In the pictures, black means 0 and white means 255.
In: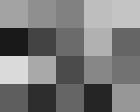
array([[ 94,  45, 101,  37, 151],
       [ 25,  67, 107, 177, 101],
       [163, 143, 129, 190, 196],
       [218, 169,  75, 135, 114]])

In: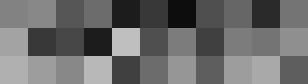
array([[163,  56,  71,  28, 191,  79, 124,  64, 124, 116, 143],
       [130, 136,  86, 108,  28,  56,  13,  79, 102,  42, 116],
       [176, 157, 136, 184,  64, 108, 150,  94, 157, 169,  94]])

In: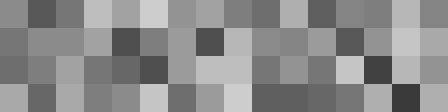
array([[139,  87, 118, 190, 162, 205, 147, 162, 126, 110, 175,  95, 132,
        126, 183, 132],
       [169, 103, 169, 126, 139, 197, 110, 155, 205,  95,  95, 103, 118,
        175,  58, 175],
       [110, 126, 162, 118, 103,  79, 155, 190, 190, 118, 147, 118, 197,
         65, 183, 147],
       [118, 139, 139, 162,  79, 126, 155,  79, 183, 139, 132, 155,  87,
        147, 197, 169]])

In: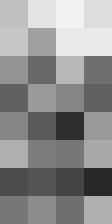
array([[ 76,  84,  69,  40],
       [133,  90,  46, 153],
       [147, 105, 183, 111],
       [175, 125, 119, 168],
       [119, 140, 111, 175],
       [ 97, 153, 133,  97],
       [198, 160, 234, 234],
       [191, 227, 242, 221]])

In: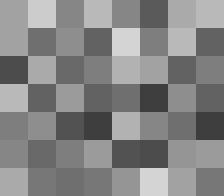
array([[185,  98, 155,  98, 111,  62, 142,  98],
       [134, 105, 126, 155,  82,  76, 149, 155],
       [162, 111, 142,  98, 212, 126, 185,  98],
       [170, 119, 111, 119, 149, 212, 162, 119],
       [126, 142,  82,  62, 178, 134, 111,  62],
       [ 76, 170, 105, 126, 178, 162,  98, 126],
       [162, 204, 134, 185, 134,  90, 170, 185]])

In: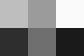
array([[ 46, 111,  26],
       [190, 155, 250]])

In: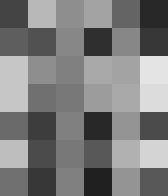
array([[112,  55, 128,  32, 148,  88],
       [106,  61, 128,  40, 148,  75],
       [190,  75, 120,  88, 177, 212],
       [ 94,  81, 135,  47, 135,  55],
       [198, 112, 120, 156, 169, 220],
       [198, 142, 128, 169, 163, 228],
       [ 68, 184, 142, 163, 100,  40]])
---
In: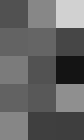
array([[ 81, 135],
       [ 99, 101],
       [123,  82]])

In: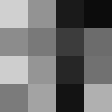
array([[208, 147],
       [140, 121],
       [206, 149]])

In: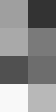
array([[159,  51],
       [169, 122],
       [ 80, 109]])

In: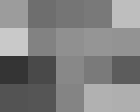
array([[156, 110],
       [201, 130],
       [ 52,  73]])

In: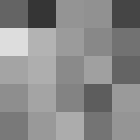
array([[100,  53],
       [221, 179],
       [164, 174]])

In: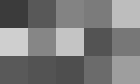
array([[ 59,  88],
       [207, 134],
       [ 89,  83]])
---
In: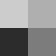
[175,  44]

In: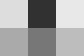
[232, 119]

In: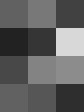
[65, 53, 72]

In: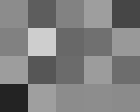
[ 70, 112, 107, 159]

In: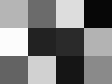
[  7,  42, 209]

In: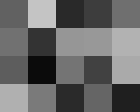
[111, 152, 116, 122]

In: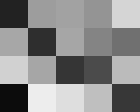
[213, 132,  53, 237]

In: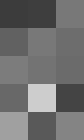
[120, 120, 124]
